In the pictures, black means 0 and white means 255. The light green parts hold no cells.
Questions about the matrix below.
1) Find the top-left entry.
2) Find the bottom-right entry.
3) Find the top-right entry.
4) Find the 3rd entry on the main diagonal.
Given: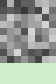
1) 69
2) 201
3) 163
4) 163

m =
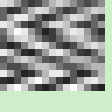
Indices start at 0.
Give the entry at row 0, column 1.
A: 210
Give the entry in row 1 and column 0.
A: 101
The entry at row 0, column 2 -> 155
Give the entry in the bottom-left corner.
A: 143
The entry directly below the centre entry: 222
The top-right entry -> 143
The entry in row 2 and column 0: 101
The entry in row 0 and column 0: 222
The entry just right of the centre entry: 75
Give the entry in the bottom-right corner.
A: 35
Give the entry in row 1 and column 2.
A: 60
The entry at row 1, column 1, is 47
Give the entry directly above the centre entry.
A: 60

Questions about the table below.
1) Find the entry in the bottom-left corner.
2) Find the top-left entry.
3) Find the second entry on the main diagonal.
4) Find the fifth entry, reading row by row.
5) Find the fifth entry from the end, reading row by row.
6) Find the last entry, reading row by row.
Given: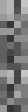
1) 153
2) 167
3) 182
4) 167
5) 111
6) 125
